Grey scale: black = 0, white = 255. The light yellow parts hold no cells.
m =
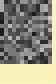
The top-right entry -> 135
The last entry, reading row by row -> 121
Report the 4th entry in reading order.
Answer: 135
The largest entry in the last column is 199
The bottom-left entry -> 108
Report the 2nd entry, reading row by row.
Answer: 43
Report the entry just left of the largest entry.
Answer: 147
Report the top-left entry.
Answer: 172
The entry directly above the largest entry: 108
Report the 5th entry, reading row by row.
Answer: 70
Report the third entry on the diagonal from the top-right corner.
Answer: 159
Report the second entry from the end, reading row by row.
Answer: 43
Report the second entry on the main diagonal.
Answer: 96
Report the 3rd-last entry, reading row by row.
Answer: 57
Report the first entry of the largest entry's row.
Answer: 43
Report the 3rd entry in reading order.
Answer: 70
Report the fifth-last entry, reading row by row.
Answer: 57
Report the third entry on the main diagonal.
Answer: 84

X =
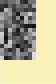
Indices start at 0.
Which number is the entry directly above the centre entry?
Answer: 101
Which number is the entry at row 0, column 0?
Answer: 101
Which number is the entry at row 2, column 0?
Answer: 40
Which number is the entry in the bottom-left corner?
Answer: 204
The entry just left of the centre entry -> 101
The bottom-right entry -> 219
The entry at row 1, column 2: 101
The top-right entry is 114
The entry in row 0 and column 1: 86
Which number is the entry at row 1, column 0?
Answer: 55
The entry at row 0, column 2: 114

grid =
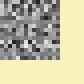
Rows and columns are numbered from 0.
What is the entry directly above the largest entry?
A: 221
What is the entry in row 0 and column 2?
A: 152
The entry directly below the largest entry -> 122
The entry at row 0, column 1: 79
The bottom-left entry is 137
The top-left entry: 164
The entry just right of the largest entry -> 178
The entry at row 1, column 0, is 207
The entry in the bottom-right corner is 110
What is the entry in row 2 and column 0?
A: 193
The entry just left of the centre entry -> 94
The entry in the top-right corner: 94
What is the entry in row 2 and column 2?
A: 193
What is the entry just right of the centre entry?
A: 63
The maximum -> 236
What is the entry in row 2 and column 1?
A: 152
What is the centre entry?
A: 178

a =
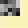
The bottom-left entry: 117
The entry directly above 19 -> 61
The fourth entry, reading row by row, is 117
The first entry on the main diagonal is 73
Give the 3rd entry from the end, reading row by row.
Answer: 171
